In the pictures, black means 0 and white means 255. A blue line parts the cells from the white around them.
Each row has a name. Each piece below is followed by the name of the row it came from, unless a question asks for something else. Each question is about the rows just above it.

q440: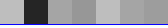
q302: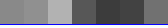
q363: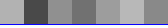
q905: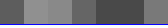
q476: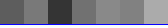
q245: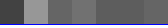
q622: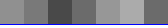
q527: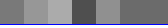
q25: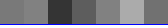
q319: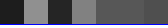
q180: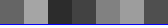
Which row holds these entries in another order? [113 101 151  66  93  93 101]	q245
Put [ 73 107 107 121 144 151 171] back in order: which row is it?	q622
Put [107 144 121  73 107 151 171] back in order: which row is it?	q622
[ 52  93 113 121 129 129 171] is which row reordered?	q25

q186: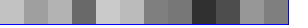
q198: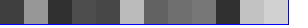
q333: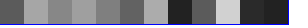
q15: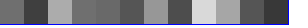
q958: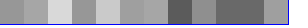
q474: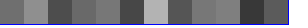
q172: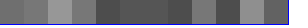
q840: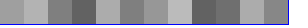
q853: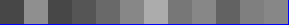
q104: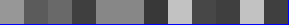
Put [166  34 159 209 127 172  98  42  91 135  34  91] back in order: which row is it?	q333
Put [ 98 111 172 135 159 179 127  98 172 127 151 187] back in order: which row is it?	q840

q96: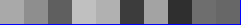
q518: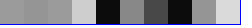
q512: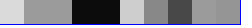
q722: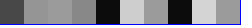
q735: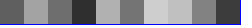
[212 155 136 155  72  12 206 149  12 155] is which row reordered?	q722
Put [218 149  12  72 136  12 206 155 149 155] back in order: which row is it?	q518
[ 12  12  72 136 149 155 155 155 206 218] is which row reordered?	q512

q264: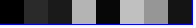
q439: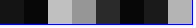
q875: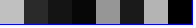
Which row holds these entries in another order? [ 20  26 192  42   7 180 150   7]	q439
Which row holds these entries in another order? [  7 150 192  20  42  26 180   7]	q439
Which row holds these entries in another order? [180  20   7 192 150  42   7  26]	q439
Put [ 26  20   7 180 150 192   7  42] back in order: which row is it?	q439

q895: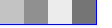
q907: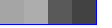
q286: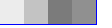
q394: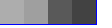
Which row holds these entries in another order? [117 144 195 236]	q895
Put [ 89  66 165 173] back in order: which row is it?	q907
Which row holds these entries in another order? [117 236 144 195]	q895
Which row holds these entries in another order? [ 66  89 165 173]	q907
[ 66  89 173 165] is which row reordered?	q907
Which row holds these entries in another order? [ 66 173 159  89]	q394

